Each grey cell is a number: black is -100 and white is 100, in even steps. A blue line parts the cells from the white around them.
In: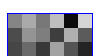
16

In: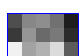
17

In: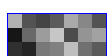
-18

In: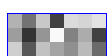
-60

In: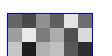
83

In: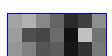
-39

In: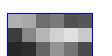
6

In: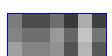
-13
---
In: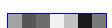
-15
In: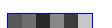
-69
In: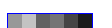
-23
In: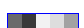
90
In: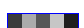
-32
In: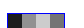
60
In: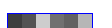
61
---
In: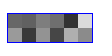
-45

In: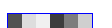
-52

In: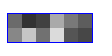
72

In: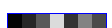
-60

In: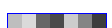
60

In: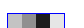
13

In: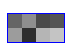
-64
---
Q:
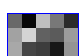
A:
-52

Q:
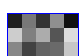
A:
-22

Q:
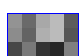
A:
-60

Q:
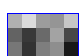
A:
-1

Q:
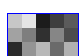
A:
44

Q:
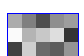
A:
-17

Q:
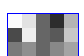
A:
-20
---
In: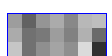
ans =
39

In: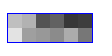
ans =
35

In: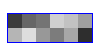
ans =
31

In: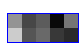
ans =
-56

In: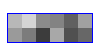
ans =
-37

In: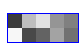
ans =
28
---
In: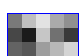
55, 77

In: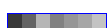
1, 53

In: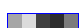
-49, 72

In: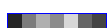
9, 69

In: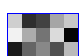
-9, 90

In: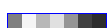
76, 92

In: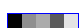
34, 79

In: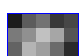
51, 51
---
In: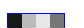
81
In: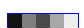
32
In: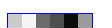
-91
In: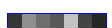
-47
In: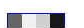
62
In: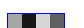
68
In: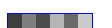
-18
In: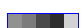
-65
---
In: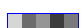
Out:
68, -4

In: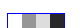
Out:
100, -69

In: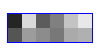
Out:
-71, 38

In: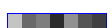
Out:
54, -50

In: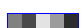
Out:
1, -65

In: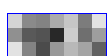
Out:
66, -24

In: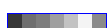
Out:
-56, 9

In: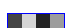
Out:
-46, 22

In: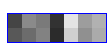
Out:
-46, 34

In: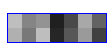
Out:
49, -49
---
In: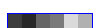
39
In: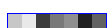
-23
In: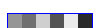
-67
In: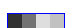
51
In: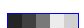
63
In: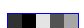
31
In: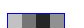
14
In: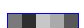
-31
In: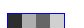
63
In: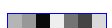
70
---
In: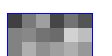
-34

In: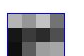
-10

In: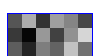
-44

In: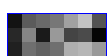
-35

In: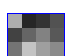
-36

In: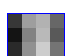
-19
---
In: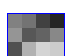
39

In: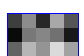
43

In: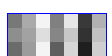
22

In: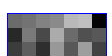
-26

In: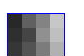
-35

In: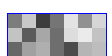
26
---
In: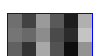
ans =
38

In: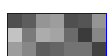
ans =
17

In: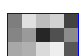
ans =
-48

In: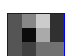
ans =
-62

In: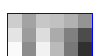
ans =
16

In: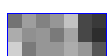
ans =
-55

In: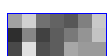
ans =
58

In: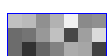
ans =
13

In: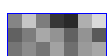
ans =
71

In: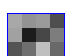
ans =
-39
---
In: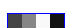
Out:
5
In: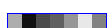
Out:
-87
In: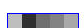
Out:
-63
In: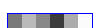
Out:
46
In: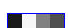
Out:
93
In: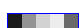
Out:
15
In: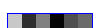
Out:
-64
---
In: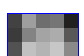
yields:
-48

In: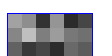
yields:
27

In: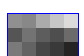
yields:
13

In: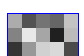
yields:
35

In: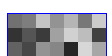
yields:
-11

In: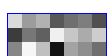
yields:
71
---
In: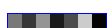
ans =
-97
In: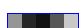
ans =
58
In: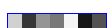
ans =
-35
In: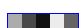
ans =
-21
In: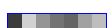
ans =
49
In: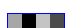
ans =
-40
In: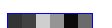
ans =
-16
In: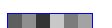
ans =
28
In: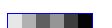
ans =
-96
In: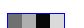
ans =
71
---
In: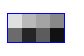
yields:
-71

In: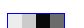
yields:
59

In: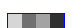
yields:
-12

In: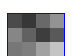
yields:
-1

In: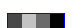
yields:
53

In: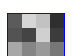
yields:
4
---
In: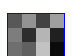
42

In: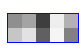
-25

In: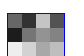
15

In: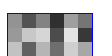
68

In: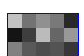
47

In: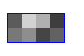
-46

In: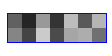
59

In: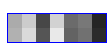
-33
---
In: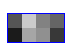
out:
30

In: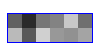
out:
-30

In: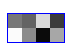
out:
9

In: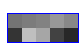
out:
50

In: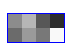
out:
21

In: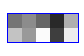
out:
20
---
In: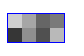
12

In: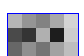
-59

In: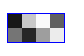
-70

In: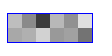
38

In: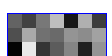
33

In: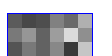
18

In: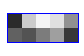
-35

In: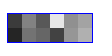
-10
